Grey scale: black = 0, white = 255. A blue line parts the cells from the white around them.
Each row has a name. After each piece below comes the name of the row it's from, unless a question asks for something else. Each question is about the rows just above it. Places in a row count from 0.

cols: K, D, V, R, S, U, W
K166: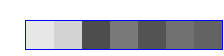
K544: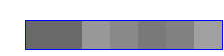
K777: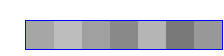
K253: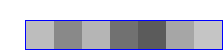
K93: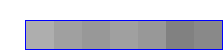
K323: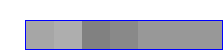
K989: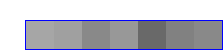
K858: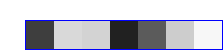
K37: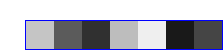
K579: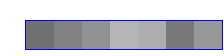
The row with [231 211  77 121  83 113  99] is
K166
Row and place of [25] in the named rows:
K37, 5
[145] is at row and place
K579, 2

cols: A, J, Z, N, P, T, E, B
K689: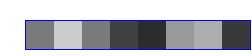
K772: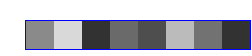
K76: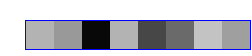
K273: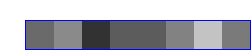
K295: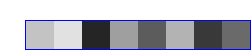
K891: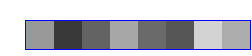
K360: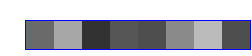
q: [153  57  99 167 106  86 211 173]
K891
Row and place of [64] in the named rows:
K689, 3
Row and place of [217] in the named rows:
K772, 1
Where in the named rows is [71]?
K76, 4
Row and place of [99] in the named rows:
K891, 2
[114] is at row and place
K772, 6

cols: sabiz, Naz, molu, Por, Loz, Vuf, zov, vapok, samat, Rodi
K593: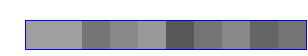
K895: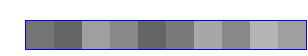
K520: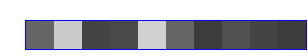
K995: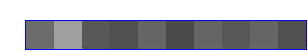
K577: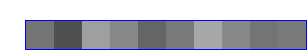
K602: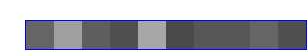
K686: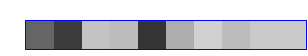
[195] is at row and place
K686, 2
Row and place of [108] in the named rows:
K995, 0
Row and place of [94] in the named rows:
K602, 2
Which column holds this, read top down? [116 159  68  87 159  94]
molu
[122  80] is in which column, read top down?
Rodi

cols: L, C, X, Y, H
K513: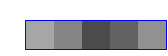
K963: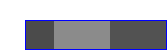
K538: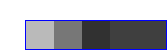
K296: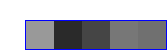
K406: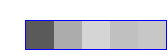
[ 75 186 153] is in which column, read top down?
L
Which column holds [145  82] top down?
H
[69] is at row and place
K296, 2
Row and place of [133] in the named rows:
K513, 1
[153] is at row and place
K296, 0
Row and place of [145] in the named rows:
K513, 4

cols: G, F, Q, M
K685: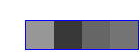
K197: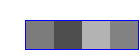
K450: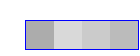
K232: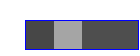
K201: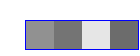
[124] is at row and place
K197, 0
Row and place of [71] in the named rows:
K232, 0

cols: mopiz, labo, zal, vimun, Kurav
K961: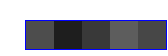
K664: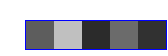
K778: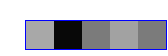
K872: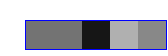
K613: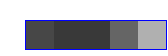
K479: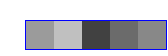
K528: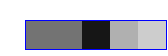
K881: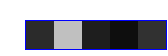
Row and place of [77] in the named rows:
K961, 0
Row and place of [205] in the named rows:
K528, 4
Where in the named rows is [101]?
K613, 3

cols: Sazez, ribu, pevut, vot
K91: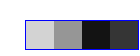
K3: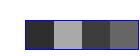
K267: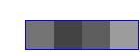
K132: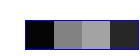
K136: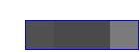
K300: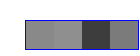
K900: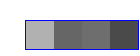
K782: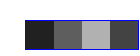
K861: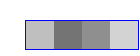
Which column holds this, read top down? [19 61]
pevut
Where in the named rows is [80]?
K136, 0
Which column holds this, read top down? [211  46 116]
Sazez

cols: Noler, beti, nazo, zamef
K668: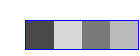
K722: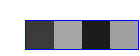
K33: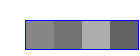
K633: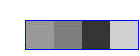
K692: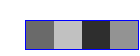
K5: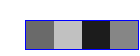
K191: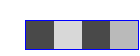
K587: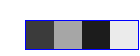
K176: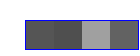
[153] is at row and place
K633, 0
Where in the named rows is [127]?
K633, 1

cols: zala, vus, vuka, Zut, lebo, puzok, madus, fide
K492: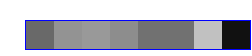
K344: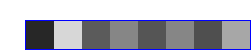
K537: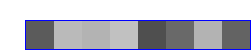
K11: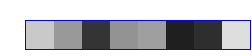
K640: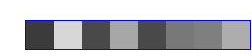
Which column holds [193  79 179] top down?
madus
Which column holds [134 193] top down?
Zut

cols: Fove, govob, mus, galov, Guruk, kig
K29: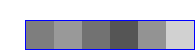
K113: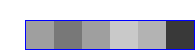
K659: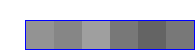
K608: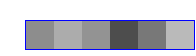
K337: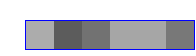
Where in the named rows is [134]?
K659, 1
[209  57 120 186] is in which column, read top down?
kig
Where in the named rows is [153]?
K29, 1
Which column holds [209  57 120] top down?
kig
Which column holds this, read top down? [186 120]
kig
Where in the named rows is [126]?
K29, 0

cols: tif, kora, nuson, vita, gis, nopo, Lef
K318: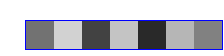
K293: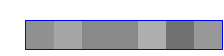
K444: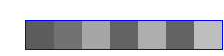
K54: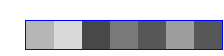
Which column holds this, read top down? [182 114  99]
nopo
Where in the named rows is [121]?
K54, 3
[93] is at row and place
K444, 0

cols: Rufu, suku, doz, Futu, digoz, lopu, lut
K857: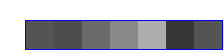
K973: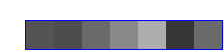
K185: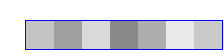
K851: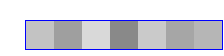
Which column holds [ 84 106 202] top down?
lut
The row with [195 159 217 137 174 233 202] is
K185
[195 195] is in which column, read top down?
Rufu

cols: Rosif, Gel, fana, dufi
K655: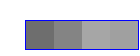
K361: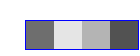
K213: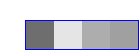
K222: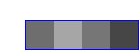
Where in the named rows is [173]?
K213, 2
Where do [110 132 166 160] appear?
K655
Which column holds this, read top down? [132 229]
Gel
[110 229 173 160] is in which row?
K213

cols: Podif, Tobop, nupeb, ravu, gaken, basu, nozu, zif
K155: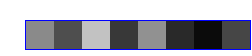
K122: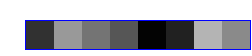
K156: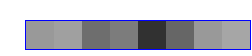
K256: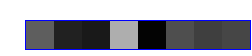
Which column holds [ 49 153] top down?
Podif
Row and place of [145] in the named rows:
K155, 4
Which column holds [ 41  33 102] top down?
basu

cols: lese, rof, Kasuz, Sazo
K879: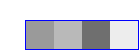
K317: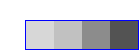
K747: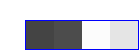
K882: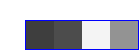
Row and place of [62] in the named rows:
K882, 0
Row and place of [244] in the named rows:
K882, 2
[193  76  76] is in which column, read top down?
rof
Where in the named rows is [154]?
K879, 0

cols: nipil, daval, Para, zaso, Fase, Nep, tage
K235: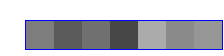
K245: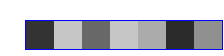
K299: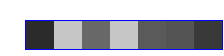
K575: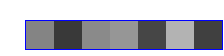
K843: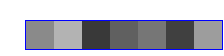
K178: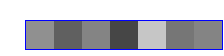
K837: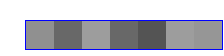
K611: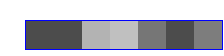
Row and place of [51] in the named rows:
K245, 0
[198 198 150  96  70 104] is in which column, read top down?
zaso
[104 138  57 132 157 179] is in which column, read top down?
Para
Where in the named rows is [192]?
K611, 3
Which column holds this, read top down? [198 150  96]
zaso

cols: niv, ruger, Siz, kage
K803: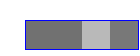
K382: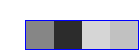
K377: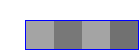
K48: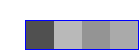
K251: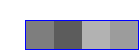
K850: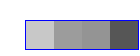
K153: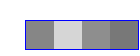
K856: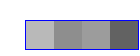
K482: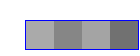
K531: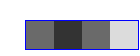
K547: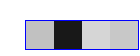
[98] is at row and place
K856, 3
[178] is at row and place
K251, 2
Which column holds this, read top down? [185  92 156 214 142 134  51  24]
ruger
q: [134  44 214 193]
K382
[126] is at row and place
K251, 0

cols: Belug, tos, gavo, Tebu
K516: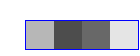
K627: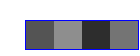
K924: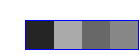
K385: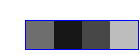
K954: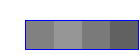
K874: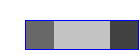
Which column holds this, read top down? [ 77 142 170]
tos
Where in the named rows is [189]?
K385, 3
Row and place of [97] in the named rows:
K954, 3

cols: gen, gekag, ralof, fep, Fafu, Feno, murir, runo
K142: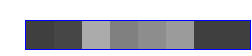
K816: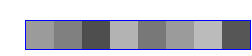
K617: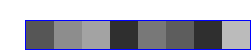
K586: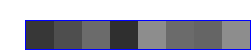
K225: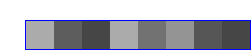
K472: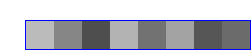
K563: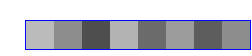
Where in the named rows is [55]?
K586, 0
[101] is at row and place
K586, 6
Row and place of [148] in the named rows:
K225, 5
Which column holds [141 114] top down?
Fafu
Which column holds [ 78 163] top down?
ralof
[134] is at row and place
K472, 1
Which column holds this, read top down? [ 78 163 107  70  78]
ralof

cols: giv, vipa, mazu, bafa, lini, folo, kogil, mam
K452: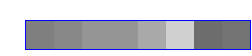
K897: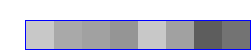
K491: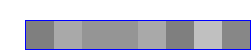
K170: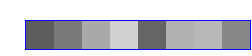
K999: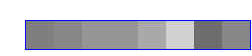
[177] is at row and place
K170, 5
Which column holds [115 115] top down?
mam
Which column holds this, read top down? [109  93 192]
kogil
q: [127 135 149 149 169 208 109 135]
K999

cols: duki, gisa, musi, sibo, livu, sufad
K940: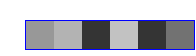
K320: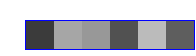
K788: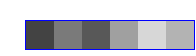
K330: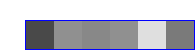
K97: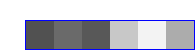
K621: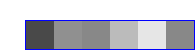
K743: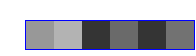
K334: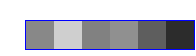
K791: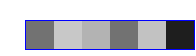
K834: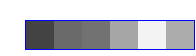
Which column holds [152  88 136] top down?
musi
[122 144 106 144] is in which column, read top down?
gisa
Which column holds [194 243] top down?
livu
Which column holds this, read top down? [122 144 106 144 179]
gisa
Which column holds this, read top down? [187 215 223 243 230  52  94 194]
livu
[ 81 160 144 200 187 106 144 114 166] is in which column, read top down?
sibo

